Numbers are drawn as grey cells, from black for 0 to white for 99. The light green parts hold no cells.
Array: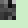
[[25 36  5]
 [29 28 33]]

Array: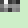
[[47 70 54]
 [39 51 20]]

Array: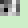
[[64 43 59]
 [52  1 71]]

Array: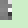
[[51 51 50]
 [53 52 97]]

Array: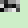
[[83  6 17]
 [ 3 54 74]]

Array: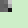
[[38 36 65]
 [39 41  7]]

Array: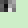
[[39  5 65]
 [35 17 88]]

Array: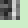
[[41 43 28]
 [25 20 15]]
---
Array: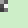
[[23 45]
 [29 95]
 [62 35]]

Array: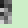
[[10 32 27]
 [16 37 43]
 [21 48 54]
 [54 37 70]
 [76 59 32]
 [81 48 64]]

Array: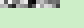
[[69 74 30 14 69 58 52 14 36 95 64 85 80 58 25]
 [90 36 95 52 46 80 90  8  2 64 74 58 41 46 41]]

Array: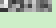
[[20 20 60 66 32 44 66 66 72 54 49 60 44]
 [54 95 38 20 38 32 72 54 78 49 38 44 66]
 [78 89 38 60 72 26 54 26 72 49 32 26 49]]

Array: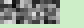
[[20 20 30  3 41 74 52 68 20 68 47 47 63 63 20]
 [30 57 47 41 15 30 35 52 52 57 47 25 52 35 63]
 [35 79 85  9 20 74 63 57 15 15 35 25 30 15 20]
 [41 30 35 68 25 20 41 41 63 41 47 20 52 57 68]
 [57 79 85 74  9 30 68 41 25 25 68  9 25 15 57]
 [68 47 47 74 47 41 41 57 85 30 79 41 35 35 74]]

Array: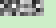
[[19 53 25 47 25 84 74 74 14 31 69]
 [36 47 47 36 53 84 74 74 63 14 47]
 [41 79 63 19 74 31 41 58 36 63 69]
 [84 19 41 96 41 58 41 58 25 90 69]]
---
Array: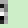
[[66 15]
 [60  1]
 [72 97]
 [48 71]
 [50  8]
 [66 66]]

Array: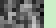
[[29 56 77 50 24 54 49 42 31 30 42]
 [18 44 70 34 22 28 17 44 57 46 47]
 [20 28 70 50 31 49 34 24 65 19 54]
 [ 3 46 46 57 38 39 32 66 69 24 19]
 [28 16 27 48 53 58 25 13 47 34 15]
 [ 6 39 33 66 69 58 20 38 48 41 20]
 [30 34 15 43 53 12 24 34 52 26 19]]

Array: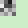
[[40 80 59 73]
 [73 57 80 35]
 [57 28 30 92]
 [75 10 39 73]]

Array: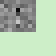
[[51 47 49 43 45 49 66 55 44]
 [43 64 42 54 30 51 55 41 60]
 [49 38 47 53 77 55 61 54 49]
 [53 57 41 42 62 51 54 42 50]
 [49 53 48 45 27 57 57 54 60]
 [47 62 56 63  4 63 46 63 53]
 [50 54 43 39 48 53 45 34 66]
 [45 49 50 50 59 48 47 51 38]]

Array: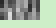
[[47 61 53 34 63 54 38 83 43 24]
 [43 64 50 33 60 60 36 85 45 34]
 [27 63 20 49 47 74 41 67 55 51]
 [26 50 18 67 53 63 40 34 53 20]
 [27 49 28 66 56 61 33 28 49 16]]

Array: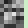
[[41 41 19 19 20 51]
 [37 31 45 52 63 37]
 [21 14 45 68 81 36]
 [68 47 88 67 77 21]
 [24 34 16 37 23 54]
 [71 60 73 47 61 29]
 [65 72 49 22 13 50]]

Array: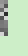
[[35 82]
 [41 39]
 [49 47]
 [50 46]
 [82 32]
 [17 80]
 [78 41]
 [33 62]
 [53 57]]
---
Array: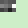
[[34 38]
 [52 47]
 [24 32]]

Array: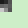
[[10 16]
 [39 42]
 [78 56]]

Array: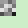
[[60 62]
 [52 86]
 [88 73]]

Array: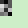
[[20  2]
 [85 55]
 [71 17]]

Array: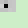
[[75 70]
 [81  2]
 [75 75]]

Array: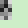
[[53 22]
 [36 10]
 [12 62]]

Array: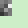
[[51 44]
 [45 31]
 [32 60]]

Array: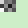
[[83 44]
 [23 55]
 [96 32]]
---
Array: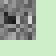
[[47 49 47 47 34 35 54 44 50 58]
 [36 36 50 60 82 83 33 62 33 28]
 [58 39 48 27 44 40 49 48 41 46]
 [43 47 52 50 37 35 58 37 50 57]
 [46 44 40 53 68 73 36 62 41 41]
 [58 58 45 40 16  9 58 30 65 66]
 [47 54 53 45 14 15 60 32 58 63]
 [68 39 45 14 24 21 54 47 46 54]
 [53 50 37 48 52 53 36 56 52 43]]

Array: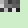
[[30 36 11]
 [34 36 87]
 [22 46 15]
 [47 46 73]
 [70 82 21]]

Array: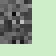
[[26 56 29 28 28 43 23 26 46 29 48]
 [19 48 45 24 27 43 24 25 28 41 33]
 [47 45 46 28 45 75 24 35 32 20 11]
 [52 27 38 58 29 21 40 20 36 27 50]
 [33 40 36  4 33 61 40 32 44 22 10]
 [35 47 46 53 46 17 18 21 41 39 34]
 [44 37 34 46 29 22 25 25 38 38 45]
 [43 39 44 22 38 56 34 29 21 43 42]]

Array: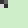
[[40 19]
 [20 85]]

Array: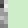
[[82 92 83 60 66 69 53]
 [37 23 61 60 74 56 50]]

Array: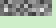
[[45 35 49 66]
 [45 64 49 57]
 [26 51 88 38]
 [47 52 61 58]
 [60 51 70 24]
 [57 27 59 32]
 [30 74 39 62]
 [52 31 50 39]
 [51 63 31 60]
 [50 48 56 45]
 [66 31 48 33]
 [24 64 86 39]
 [49 38 43 45]]

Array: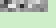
[[60 56 60]
 [64 58 46]
 [85 51 58]
 [77 59 56]
 [73 86 59]
 [56 52 62]
 [76 17 56]
 [66 56 70]
 [77 91 53]
 [46 90 43]
 [23 38 63]
 [64 41 57]]
